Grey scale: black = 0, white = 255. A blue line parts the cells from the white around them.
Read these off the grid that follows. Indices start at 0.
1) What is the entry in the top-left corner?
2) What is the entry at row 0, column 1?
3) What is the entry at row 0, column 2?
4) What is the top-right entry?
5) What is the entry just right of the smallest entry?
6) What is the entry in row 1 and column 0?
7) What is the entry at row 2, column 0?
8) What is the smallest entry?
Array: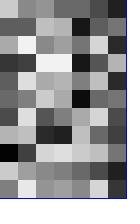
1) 203
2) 137
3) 148
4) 32
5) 64
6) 94
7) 170
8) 3
